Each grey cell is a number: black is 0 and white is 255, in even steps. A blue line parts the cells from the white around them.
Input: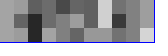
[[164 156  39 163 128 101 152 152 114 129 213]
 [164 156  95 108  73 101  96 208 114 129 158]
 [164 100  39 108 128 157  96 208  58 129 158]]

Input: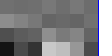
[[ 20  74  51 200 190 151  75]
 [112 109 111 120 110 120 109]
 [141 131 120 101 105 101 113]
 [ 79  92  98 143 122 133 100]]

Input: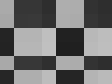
[[ 38 174 174 188  36  37 180 186]
 [170  54  54  46 174 173  50  46]
 [167  56  57  49 173 171  53  48]
 [ 36 180 180 191  33  34 184 189]
 [ 35 182 182 192  31  32 186 190]
 [169  55  55  47 174 172  51  46]]

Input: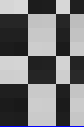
[[ 30  29 202 202  30 198]
 [214 217  28  29 215  31]
 [ 38  38 194 195  38 189]
 [ 32  32 200 200  32 194]
 [ 28  26 205 204  27 202]
 [211 212  32  33 211  35]
 [206 207  37  37 206  41]
 [ 31  31 201 201  31 196]
 [ 27  25 205 204  27 203]]

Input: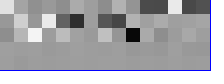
[[158 154 157 156 157 158 157 158 158 156 157 156 158 156 157]
 [225 164 144 153 142 171 158 141 178 148  75  74 234  73  81]
 [152 207 151 234  98  46 158  86  70 178 160 171 159 161 165]
 [142 182 244 157 188 161 154 192 149   8 170 142 156 168 158]
 [159 157 158 154 156 159 157 156 158 152 154 152 159 153 152]]

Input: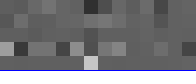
[[ 96  95  96  96  96  96 197  96  95  96  96  96  97  99]
 [ 94  91 104 115 101  97  48  78 103  93 107  71  97 100]
 [ 87 109  94  95 101 102 112 118 109  98 100  84  97  98]
 [ 95  95  91  96  97  95  82  96  96  96  99  95  97  96]
 [158  57 115 115  69 141  80 118 132  95  97 109  97  69]]

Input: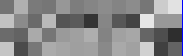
[[197  75 120 171 165 159 161 137 169 161 209  64  99]
 [116 176 122 118 151 125 133 140 132 140 118 204 226]
 [194 139 106 185  84  91  52 134  87  67 230 152 152]
 [107  99 170 118 154 160 174 131 161 167 101  78  46]]
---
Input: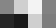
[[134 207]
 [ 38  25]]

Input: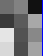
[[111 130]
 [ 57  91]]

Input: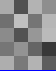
[[171  81]
 [112 192]]

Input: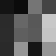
[[ 20  11]
 [ 43 103]]

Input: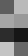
[[ 94 186]
 [166 153]]

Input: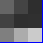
[[101  68]
 [ 65  47]]
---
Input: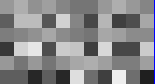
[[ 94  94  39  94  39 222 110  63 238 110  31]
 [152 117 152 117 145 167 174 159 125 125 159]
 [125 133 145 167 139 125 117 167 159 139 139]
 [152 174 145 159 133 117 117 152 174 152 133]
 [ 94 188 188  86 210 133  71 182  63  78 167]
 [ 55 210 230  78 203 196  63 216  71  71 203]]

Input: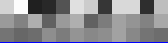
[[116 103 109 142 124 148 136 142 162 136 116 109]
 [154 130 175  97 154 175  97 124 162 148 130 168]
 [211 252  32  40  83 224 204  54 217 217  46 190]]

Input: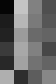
[[175  46  93 135]
 [ 34 155 106 100]
 [ 40 162 114 100]
 [ 59 168 129  71]
 [ 28 182 122  86]
 [  5 196 129  79]]

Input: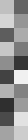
[[142  53]
 [192 100]
 [199 122]
 [179 130]
 [213 149]
 [ 47 155]
 [ 93 171]
 [163 205]
 [ 74 226]
 [ 66 240]]

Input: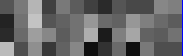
[[187  78 143  56  98 135  15  50 106  15 121  78  78]
 [ 42 106 158 135  92 114 174  27 127 166  98  92 114]
 [ 35 114 195  85  98 114 151 106  98 151 127 106  92]
 [ 85 121 181  64 121  92  64  42  85  72  72 135 127]]

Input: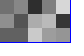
[[143  84 172 186  54]
 [ 97  97 202 157 149]
 [113 135  46 127 215]]
